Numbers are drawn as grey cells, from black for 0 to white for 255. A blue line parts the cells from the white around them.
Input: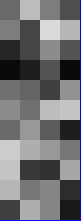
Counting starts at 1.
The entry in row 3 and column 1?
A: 38
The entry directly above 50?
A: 152
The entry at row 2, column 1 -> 125
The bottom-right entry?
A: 24
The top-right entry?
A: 78
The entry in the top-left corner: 106
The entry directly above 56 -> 174
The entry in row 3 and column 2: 70
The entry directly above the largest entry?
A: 125
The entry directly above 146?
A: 10
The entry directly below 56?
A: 119
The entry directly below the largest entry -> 140

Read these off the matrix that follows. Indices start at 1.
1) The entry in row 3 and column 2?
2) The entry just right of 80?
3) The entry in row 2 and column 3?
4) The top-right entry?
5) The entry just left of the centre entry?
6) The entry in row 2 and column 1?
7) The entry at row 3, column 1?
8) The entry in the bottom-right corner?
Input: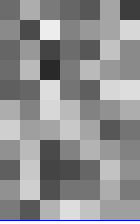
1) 152
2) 116
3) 237
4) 61
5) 215
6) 138
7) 102
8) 159

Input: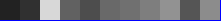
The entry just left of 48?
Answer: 34
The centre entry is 105
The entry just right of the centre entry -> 112

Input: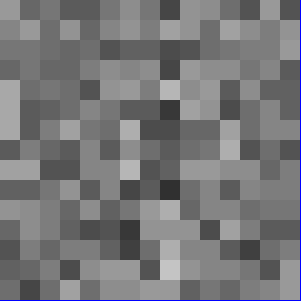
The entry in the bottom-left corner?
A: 110
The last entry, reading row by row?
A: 153
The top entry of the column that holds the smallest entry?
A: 70
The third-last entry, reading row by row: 125
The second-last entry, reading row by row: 133
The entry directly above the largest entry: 174
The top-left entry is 153
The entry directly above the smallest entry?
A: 97
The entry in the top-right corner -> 83
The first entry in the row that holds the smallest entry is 97
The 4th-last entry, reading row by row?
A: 103
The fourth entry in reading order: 91
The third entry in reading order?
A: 118
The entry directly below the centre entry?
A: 83
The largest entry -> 196
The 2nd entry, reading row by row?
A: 103
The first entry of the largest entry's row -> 97
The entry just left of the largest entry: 83
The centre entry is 110
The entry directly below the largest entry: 153
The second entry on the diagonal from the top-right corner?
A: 125
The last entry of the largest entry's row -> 153
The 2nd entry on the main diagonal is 153
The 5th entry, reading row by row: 91

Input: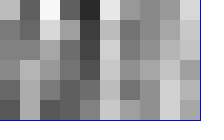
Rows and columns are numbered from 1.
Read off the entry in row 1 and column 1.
188
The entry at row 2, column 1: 122
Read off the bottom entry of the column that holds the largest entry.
87
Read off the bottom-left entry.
87
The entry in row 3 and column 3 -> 166
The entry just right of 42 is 231
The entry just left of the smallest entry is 95
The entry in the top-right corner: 215
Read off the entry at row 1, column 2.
95
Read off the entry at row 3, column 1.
129
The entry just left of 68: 109
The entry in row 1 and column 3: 247
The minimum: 42

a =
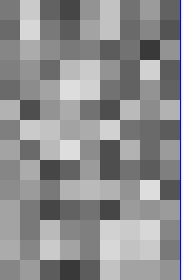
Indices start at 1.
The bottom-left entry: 134
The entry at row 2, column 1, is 106
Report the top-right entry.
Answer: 98
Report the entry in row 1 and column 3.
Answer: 98
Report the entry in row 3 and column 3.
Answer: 140
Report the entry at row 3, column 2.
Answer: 171
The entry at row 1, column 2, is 202
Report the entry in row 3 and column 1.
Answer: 134
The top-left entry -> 121
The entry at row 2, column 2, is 215
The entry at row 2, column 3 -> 121
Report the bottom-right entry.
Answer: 147

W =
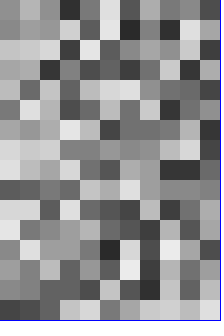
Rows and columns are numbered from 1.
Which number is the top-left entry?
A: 144
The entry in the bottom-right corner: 223
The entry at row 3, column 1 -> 196
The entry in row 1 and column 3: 144
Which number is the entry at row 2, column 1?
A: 137
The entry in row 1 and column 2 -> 181
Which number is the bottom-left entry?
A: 69
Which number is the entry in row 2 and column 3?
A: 151
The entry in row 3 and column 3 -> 215
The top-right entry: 77

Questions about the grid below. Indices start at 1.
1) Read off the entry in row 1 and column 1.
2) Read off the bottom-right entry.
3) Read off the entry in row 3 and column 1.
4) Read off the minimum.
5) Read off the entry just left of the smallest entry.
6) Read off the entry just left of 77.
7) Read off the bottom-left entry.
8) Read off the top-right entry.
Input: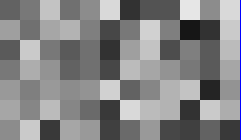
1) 98
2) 57
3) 90
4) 22
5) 127
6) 195
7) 140
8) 217
